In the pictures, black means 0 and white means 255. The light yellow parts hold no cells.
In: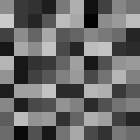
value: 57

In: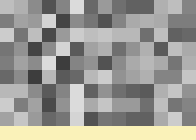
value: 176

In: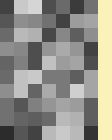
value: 201

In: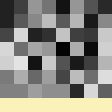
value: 63

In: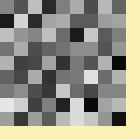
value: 84

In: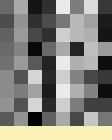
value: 169

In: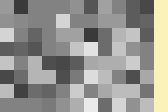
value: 58

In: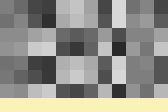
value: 106

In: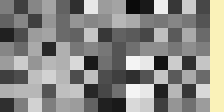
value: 63
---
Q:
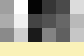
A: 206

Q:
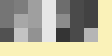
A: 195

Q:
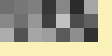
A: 82

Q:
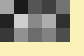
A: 145

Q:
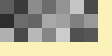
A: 73

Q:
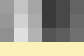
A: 223

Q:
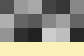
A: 47

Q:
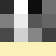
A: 209
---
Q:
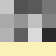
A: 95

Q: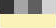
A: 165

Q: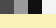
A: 155

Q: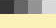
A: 101

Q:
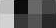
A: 56

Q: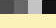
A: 103

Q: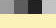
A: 93

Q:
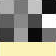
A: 158

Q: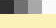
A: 113
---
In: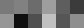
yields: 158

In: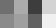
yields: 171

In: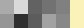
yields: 98

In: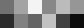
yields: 136

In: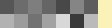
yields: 72

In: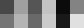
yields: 195

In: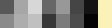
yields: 152

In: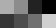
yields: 140
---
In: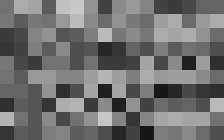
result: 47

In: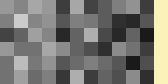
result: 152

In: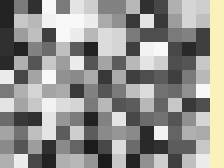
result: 164

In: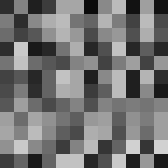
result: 166

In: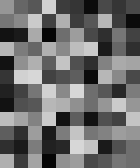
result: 94

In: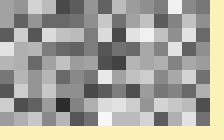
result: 86
